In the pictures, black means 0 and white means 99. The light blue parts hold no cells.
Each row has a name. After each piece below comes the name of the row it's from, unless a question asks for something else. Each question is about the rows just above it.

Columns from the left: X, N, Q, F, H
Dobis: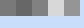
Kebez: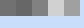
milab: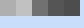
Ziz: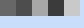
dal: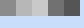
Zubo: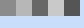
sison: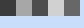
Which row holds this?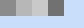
dal
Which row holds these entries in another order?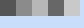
Zubo
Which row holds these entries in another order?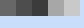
Ziz

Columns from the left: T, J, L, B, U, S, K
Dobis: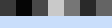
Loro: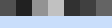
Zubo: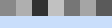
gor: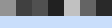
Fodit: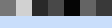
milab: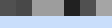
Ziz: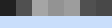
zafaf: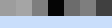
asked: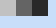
gor
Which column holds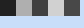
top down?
J
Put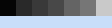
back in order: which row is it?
Dobis
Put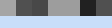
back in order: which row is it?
milab
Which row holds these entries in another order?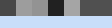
Ziz
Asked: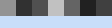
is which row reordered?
Loro

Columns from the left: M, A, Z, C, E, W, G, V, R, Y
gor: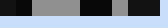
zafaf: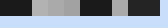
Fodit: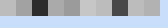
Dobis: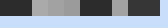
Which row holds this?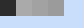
Dobis
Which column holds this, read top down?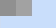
E

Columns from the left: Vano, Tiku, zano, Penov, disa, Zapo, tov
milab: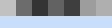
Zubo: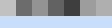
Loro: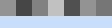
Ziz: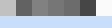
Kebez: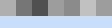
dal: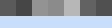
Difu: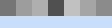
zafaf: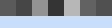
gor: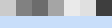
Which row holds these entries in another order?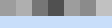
Kebez
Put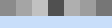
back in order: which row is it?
Difu

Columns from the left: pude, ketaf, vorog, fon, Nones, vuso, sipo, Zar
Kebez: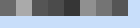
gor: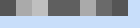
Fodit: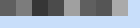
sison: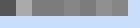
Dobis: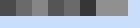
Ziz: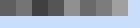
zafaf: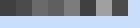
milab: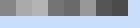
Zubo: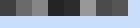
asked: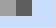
Fodit
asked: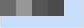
milab
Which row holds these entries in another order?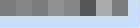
sison
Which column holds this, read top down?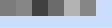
vorog
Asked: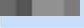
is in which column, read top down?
sipo
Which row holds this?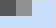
Ziz

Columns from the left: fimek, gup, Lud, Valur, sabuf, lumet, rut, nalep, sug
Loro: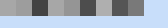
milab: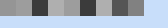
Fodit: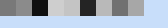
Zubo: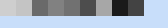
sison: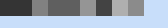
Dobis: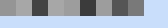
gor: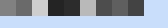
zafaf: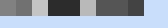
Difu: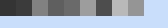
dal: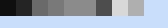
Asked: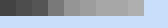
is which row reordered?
Loro
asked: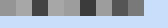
Dobis
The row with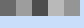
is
Difu
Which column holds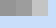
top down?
sabuf
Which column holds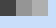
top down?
sug

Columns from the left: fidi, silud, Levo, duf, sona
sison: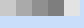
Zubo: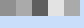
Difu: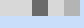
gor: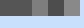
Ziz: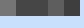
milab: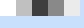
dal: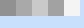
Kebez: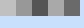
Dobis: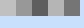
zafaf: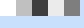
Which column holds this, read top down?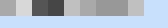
silud
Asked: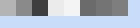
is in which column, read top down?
sona
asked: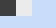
zafaf
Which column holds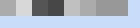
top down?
silud
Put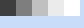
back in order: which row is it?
zafaf
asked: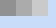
dal
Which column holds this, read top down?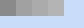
duf

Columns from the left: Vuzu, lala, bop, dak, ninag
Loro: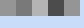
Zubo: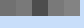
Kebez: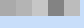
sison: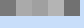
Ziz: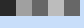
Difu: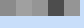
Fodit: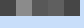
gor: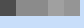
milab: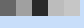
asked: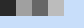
Ziz
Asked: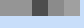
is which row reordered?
Difu
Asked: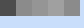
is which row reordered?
gor
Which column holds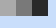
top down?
Vuzu

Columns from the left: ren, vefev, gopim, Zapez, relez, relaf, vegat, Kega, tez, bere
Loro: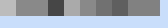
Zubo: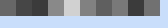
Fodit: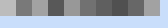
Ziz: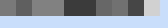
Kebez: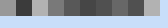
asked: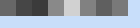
Zubo
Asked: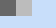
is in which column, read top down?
ren
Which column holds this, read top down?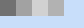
bere
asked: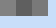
Zubo
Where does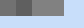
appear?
Loro
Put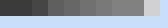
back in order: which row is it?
Ziz
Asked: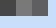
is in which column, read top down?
vefev

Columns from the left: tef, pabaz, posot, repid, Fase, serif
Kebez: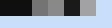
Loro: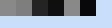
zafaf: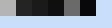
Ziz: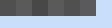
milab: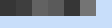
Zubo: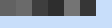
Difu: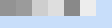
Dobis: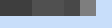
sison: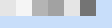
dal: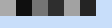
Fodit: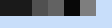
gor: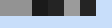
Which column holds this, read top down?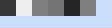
serif
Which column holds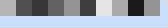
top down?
tef
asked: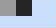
gor
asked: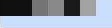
Kebez
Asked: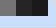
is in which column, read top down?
posot

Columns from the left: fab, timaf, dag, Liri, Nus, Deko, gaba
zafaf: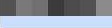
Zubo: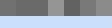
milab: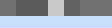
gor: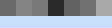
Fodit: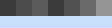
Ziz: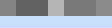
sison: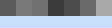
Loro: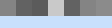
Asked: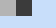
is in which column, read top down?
Liri
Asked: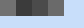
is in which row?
sison
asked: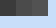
zafaf
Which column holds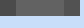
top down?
Nus
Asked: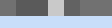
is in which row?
milab
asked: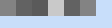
Loro

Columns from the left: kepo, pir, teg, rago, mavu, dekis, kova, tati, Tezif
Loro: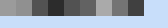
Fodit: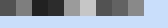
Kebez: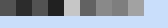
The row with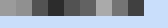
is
Loro
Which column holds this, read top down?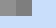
pir
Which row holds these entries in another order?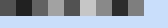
Kebez
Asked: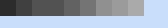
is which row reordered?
Loro
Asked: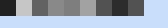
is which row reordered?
Kebez

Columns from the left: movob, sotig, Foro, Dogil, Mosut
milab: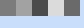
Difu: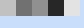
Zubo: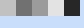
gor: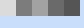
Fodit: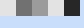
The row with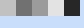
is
Zubo
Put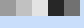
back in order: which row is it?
Zubo
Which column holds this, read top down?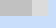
movob
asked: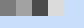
milab
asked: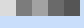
gor
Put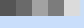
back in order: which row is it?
gor

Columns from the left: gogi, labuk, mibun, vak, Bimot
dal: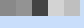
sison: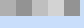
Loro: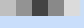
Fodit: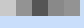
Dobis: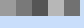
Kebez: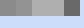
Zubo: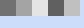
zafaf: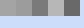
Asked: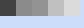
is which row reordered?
Loro
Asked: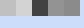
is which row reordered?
dal

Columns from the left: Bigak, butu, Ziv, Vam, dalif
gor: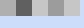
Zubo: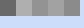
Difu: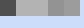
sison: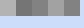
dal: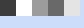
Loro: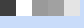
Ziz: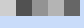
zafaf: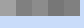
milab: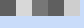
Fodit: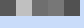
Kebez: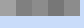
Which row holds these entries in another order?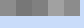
Kebez
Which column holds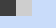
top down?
Bigak
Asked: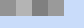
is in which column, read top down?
Ziv
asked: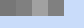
sison

